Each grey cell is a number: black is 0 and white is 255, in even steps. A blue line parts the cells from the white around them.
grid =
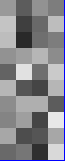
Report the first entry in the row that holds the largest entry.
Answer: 132
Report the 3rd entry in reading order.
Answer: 146
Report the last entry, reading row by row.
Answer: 217
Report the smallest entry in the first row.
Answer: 92
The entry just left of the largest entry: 69
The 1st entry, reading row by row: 153
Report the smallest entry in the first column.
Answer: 99
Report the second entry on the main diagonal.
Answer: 63
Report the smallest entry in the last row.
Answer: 47
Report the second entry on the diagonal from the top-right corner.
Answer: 105
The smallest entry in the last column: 92
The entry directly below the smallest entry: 159

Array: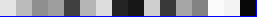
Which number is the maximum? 251
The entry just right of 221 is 36
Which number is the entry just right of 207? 57
